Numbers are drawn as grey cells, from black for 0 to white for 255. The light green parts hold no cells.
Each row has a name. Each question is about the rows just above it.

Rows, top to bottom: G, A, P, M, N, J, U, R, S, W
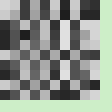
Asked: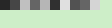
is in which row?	R
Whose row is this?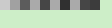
J

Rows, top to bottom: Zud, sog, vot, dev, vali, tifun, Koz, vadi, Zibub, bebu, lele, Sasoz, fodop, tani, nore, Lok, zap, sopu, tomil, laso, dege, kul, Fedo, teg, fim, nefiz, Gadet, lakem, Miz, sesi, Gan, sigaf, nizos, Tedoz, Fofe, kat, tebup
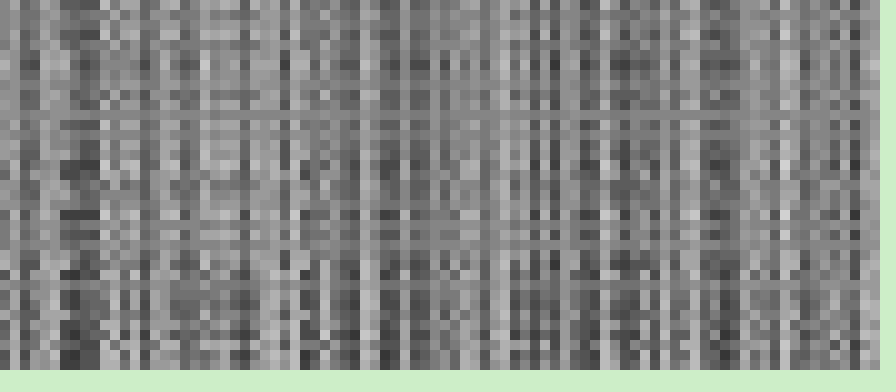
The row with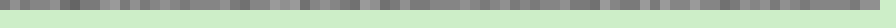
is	fim
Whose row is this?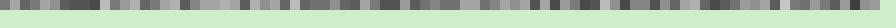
teg

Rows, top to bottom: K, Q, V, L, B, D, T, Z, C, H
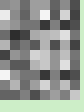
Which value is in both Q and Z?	[244]
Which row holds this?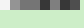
Z

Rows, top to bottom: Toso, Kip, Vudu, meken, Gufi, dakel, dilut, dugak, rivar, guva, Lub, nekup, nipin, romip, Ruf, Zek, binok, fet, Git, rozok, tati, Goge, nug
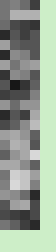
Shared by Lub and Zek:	[148]
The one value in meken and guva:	[62]

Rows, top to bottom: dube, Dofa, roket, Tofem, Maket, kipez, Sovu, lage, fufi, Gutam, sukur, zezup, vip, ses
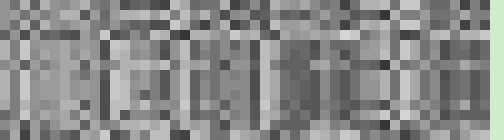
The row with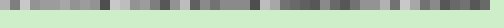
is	fufi
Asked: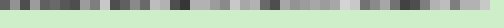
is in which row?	Tofem
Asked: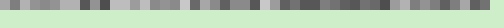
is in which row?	sukur
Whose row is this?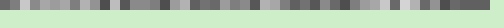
zezup
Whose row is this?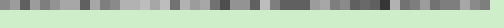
Sovu
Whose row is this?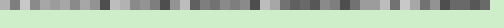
kipez

